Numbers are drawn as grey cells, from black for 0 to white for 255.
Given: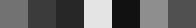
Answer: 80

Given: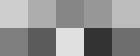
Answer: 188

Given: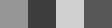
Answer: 87

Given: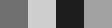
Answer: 162

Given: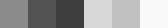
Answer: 249

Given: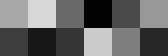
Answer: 152

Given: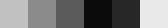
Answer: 233
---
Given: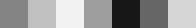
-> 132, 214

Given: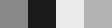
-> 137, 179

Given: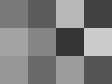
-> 121, 85

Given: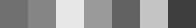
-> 112, 62

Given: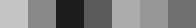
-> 197, 113

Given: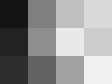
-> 20, 241

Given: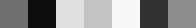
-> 111, 140
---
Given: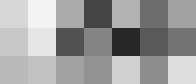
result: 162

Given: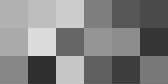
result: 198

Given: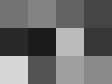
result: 159

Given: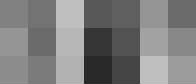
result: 177

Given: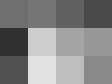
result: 190

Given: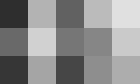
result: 70

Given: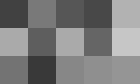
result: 135
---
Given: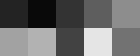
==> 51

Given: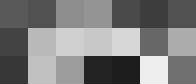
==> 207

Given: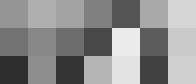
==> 108

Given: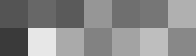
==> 90

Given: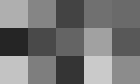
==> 100

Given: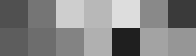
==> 206
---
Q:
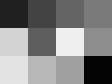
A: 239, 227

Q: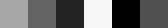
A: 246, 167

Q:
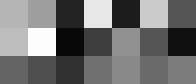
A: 253, 231

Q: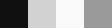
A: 249, 210

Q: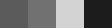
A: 211, 113

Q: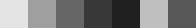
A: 228, 191

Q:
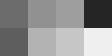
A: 239, 198

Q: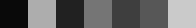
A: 202, 173
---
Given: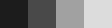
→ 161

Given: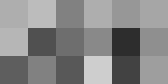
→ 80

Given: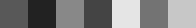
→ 88

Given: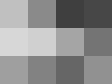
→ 102

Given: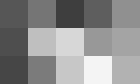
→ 78

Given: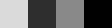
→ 137

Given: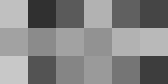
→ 69
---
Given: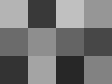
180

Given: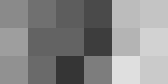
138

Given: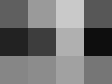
95

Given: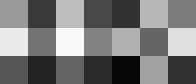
153

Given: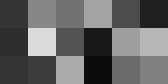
52

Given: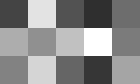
68

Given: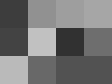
61
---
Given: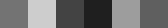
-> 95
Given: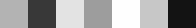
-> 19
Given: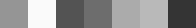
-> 52
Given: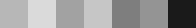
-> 26
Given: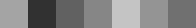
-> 112
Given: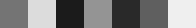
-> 239
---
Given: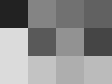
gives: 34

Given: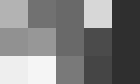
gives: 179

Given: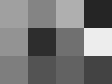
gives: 160

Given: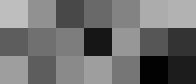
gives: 190

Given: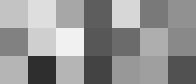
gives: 195

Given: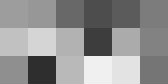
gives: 157

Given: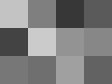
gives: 195

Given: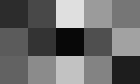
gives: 44
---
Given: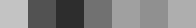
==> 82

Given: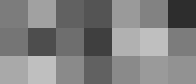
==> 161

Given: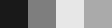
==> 126

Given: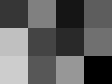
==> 128

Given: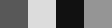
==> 220

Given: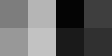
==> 181

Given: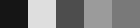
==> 222

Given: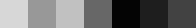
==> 152

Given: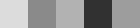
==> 138
